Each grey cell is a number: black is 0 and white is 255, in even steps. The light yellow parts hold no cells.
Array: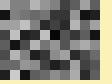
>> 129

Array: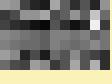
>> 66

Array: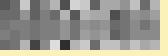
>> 201

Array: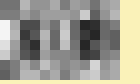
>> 182

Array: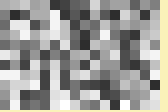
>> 202

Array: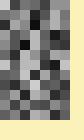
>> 117
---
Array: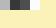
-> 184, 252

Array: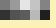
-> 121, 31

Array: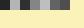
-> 37, 79

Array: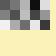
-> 89, 57

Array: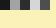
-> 24, 78

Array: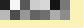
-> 32, 140

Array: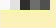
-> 249, 80
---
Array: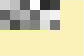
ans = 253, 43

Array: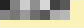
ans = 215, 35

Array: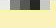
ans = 234, 38

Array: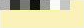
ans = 250, 18

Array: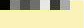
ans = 231, 5

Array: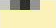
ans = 199, 48

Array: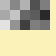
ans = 226, 41

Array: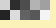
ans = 244, 35

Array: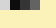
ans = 213, 13

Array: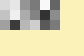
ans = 248, 50
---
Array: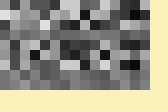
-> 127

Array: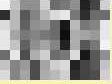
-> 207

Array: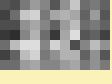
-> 121

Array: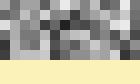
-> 92

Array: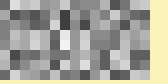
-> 191

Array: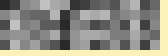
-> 159

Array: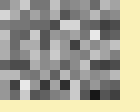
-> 64

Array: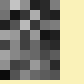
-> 83
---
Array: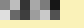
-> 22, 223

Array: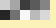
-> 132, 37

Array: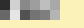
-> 168, 104

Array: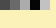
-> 194, 74

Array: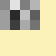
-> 181, 158

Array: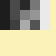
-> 234, 29
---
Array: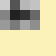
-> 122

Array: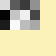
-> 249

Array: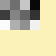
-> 175

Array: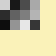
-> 148

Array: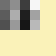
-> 153

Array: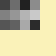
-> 97
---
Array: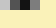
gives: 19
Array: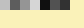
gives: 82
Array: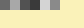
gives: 212
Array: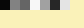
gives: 39
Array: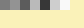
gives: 206
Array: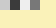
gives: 238
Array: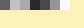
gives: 149
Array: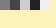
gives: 34
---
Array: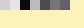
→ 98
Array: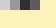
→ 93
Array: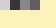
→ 94
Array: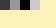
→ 202
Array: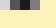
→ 124
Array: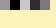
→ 122
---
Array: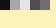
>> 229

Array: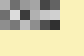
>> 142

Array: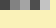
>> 164

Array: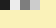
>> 236

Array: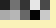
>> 104

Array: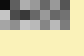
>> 134
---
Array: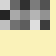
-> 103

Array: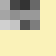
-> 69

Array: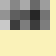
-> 135

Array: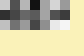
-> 81

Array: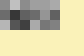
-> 192

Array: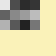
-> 77

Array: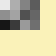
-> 174
